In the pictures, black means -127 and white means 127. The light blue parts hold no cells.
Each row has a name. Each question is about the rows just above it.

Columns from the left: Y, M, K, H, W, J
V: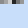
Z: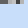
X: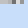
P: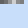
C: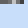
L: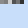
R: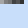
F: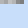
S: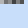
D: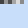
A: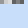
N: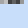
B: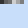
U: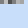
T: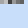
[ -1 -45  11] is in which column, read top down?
J
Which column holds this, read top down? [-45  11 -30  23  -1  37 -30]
J
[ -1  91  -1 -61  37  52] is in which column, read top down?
W
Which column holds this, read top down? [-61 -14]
K
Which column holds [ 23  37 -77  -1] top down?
Y
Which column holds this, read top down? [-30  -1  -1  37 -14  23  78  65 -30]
M

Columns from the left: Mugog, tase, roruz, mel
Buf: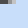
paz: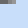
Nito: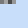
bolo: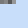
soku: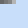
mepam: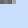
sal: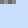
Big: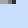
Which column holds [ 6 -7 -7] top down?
tase
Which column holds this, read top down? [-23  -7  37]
Mugog
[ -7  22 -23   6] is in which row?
sal
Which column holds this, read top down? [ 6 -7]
tase
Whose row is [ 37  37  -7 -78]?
Big
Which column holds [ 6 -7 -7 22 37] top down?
tase
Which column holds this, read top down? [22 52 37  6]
mel

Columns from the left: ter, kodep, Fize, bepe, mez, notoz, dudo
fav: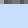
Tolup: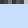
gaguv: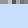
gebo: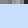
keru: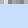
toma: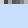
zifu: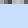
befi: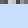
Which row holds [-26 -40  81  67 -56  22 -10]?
befi
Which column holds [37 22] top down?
mez
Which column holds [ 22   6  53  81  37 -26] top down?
ter
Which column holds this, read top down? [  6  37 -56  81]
Fize
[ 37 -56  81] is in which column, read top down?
Fize
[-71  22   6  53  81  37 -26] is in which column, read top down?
ter

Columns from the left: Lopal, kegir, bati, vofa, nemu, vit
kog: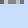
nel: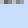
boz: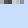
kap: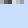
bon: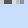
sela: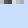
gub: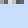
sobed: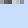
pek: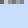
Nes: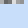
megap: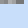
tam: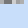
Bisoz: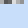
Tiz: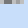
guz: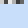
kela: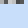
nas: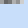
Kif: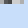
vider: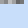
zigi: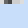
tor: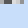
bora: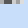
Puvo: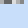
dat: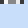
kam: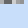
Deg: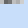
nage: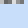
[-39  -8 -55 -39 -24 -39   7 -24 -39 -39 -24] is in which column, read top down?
kegir
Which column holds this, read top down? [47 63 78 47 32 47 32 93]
Lopal
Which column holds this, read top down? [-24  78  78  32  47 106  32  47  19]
nemu
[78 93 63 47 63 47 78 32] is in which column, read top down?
vofa
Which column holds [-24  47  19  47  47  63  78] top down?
Lopal
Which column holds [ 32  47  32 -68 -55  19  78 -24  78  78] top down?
nemu
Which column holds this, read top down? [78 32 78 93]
vofa

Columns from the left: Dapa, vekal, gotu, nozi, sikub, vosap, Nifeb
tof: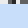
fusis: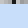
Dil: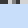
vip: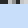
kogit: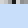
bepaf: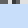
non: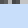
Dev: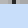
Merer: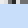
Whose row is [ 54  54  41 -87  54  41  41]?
Dev
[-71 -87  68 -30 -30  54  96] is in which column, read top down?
vekal
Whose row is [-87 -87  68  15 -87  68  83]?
vip

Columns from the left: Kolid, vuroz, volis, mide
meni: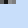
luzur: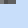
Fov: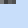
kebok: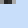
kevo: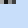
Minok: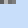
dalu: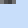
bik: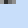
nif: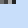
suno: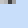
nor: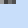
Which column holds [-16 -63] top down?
volis
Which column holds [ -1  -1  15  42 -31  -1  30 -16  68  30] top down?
Kolid

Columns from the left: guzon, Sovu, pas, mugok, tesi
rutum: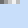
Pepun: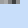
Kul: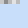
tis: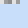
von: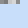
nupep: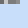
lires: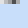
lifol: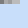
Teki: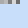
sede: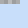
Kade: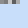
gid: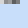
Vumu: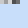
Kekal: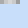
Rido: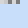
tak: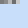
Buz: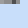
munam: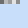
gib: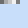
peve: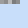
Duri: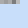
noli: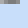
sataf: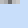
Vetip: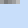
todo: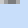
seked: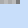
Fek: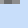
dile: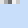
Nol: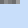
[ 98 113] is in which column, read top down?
mugok
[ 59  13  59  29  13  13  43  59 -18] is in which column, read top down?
tesi
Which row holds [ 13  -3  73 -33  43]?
Kade
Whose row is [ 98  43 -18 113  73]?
dile
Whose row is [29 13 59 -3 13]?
peve

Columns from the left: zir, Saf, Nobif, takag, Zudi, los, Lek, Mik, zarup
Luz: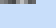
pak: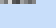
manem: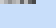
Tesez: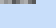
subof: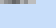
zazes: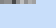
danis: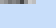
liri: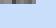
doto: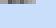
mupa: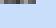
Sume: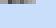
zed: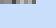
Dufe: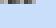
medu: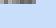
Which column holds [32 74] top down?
zir
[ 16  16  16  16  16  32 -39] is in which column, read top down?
Saf
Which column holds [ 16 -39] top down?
Nobif

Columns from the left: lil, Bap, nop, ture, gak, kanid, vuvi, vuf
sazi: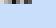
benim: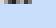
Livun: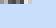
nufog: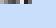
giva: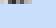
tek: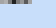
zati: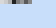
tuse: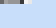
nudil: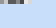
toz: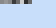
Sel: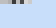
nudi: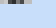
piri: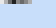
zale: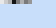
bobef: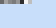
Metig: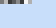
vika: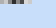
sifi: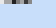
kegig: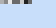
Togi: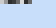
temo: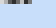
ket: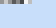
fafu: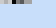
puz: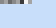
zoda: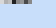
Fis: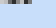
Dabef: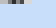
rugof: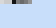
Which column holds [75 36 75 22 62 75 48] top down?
Bap
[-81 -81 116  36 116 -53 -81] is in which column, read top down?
vuvi

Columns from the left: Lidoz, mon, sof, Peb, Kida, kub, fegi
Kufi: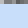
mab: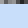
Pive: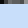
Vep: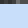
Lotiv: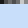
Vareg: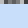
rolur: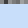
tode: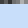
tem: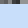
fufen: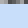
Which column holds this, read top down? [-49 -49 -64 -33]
mon
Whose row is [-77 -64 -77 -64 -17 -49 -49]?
Vep

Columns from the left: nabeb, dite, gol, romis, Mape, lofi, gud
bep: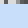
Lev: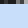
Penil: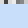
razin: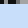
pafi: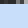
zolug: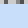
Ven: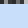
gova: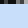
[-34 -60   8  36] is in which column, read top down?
lofi
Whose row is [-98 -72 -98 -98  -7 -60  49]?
Lev
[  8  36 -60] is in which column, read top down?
lofi
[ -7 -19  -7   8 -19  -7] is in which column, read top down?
Mape
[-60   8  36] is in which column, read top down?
lofi

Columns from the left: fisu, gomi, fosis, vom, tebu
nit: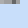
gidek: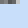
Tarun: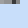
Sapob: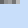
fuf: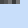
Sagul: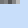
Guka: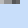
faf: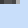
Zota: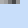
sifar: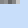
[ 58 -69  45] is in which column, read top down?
fisu
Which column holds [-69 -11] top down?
vom
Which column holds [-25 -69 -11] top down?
vom

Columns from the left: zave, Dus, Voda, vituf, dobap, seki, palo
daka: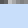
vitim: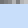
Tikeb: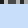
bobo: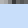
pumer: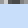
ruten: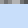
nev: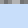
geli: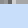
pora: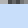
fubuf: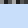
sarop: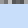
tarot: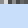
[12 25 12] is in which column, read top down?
zave
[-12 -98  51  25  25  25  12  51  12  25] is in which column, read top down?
zave
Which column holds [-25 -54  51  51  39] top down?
dobap
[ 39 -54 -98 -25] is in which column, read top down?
dobap
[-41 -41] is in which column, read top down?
seki

